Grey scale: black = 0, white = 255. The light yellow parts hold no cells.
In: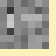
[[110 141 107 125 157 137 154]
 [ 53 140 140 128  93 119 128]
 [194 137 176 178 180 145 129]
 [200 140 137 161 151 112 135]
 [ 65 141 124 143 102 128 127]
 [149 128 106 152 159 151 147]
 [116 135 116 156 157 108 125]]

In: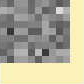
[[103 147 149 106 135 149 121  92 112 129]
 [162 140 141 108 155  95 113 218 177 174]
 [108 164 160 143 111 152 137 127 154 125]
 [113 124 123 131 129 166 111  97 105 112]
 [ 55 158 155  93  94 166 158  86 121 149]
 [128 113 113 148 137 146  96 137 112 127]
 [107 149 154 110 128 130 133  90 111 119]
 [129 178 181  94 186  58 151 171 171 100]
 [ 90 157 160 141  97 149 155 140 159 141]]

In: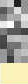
[[206  34 146 190]
 [136 222 149  89]
 [174 167 225 127]
 [251 104 205 234]
 [ 90  88  69 125]
 [186 195 186  74]
 [116 113 169  69]
 [ 96 177 192 152]
 [ 62 168 148 153]]

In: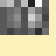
[[193 101 188  34 247  92 171]
 [106 123  76 164 117  83  88]
 [114 141  79 209 155  68  88]
 [106 123  84 161 127  90  88]
 [ 66  87  79  99  46 111  88]]

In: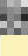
[[185 166 220 137]
 [137 149  99 122]
 [136 118  39  68]
 [125 194 146 195]
 [148  92 139 102]]

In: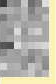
[[143 135 197 112 134 221  60]
 [176 163 180 131 162 157 171]
 [157 154 177 147 152 186 122]
 [163 180 162 168 170 166 156]
 [145 217 150 192 207 166 154]
 [164 185 161 166 168 168 153]
 [ 80 221 185 196 205 214  88]
 [163 158 177 144 156 177 139]
 [162 162 150 131 166 146 164]
 [175 178 146 196 180 139 211]
 [167 171 180 197 161 183 163]]

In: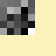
[[113 110 170  85 117]
 [184 162   2  94 105]
 [ 34  72  25 153 103]
 [106  73  57  18  61]
 [ 27  95   1 254 163]]

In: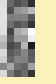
[[105  80  96  48 220]
 [ 80 146 157 184 226]
 [126 129 129  86 226]
 [110  85  99  52 224]
 [ 70 168 185 253 224]
 [ 94 156 155 238 193]
 [ 73  90 182  28 177]
 [ 89 107 134  90 217]
 [104 130 129  97 205]
 [168 112 100 161 134]
 [122  84 107  51 219]]
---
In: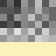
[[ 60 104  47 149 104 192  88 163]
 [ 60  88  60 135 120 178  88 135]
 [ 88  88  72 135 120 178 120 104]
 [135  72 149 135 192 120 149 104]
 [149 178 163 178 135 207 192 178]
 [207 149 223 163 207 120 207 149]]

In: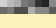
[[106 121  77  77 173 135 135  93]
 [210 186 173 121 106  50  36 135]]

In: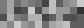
[[122 165  67  79 203  79 152 191 152 152 110  51]
 [122 165 110 136 122 110  67 191  95 136 152 203]
 [ 79 178 122 110 178 178  67  95 152  79  79  95]
 [165 136 203 152 136 191 110 165 178 191  95  95]]

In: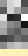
[[226  36  49 255]
 [164 108  92 123]
 [ 63  77 108  92]
 [180 138 123  20]
 [ 92 210 164 123]
 [138 180 194 180]
 [152 210 226  77]]

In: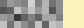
[[153 141  58  99 129  99 165 165 129]
 [114 153 141 129 210 129 180 114 141]
 [194 114 180 141 114 194  99 194 180]
 [ 84  99 194 153 194 153 180  84 141]]

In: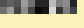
[[113 155  68 140  68   7  21 213  53 126  68]
 [ 83  97  83 155 113  37  37 187 126 140  37]]
